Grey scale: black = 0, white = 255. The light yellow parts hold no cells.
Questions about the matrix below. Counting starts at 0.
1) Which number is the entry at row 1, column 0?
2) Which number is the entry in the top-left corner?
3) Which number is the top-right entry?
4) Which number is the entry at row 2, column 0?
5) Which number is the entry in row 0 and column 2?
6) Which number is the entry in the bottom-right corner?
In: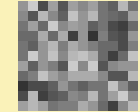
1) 137
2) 149
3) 116
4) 116
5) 75
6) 183

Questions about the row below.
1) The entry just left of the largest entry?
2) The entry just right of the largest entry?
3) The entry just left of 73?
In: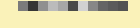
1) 73
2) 135
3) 167

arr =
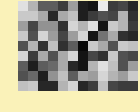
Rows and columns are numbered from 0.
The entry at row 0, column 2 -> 93
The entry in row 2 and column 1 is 70
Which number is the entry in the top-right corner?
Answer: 39
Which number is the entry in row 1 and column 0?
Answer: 201
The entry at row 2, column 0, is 157
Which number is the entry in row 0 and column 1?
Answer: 180
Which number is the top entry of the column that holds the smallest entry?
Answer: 30
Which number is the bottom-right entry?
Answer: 60
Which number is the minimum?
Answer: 8
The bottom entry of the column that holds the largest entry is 192
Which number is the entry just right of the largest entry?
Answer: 60
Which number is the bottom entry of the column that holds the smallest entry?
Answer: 39
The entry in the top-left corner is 224
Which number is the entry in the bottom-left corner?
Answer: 192
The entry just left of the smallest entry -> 93
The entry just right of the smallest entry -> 201
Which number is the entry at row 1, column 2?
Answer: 169
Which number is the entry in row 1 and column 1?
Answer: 201

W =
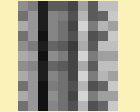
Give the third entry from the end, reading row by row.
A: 81
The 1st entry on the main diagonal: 142
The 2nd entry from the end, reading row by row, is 101
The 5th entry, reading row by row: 91
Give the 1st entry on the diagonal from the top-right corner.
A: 191
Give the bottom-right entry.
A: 200
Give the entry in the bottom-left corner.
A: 113
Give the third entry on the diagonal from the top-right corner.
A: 124
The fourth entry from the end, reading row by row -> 181
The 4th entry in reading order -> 91
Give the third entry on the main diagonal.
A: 30
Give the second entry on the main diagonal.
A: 151
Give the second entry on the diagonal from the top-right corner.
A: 101
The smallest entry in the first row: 30

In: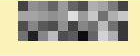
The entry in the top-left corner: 67
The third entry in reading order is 134
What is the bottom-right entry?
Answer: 56
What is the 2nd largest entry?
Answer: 210
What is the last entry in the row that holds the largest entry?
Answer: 199
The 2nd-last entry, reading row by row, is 175
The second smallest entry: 33
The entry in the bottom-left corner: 113
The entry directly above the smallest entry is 134
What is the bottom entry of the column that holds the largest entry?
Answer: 90
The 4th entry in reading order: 101
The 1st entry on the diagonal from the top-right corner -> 67
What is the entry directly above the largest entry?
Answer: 101

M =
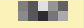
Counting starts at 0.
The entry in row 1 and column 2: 45
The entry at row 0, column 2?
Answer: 224
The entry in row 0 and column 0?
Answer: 127

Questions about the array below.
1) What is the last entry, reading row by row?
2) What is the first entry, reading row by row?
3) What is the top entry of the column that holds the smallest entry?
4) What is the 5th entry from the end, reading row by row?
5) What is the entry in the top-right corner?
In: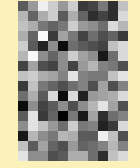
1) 217
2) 91
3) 153
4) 173
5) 193

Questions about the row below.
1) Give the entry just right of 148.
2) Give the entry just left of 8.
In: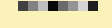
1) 212
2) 190

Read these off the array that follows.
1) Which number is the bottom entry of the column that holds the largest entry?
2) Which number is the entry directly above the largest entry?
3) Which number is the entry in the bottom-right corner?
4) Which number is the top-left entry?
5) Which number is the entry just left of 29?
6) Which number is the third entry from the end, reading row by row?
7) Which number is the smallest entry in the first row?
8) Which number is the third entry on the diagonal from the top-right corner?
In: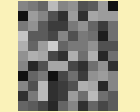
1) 39
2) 71
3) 91
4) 133
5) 111
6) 101
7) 17
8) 101

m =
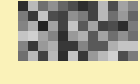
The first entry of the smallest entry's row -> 132
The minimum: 34
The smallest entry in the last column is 101
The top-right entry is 132
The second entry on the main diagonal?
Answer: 56
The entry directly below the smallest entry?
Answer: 163
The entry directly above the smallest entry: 196
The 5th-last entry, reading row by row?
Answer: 153
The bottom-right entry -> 123
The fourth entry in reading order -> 144
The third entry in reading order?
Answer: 111
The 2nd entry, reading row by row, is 185
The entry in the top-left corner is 45
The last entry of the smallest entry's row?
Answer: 123
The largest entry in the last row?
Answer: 208
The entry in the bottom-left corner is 111
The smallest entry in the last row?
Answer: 45
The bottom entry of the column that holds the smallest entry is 66
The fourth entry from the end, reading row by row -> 185
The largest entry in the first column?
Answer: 196
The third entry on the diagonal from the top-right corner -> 77
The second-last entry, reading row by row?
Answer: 77
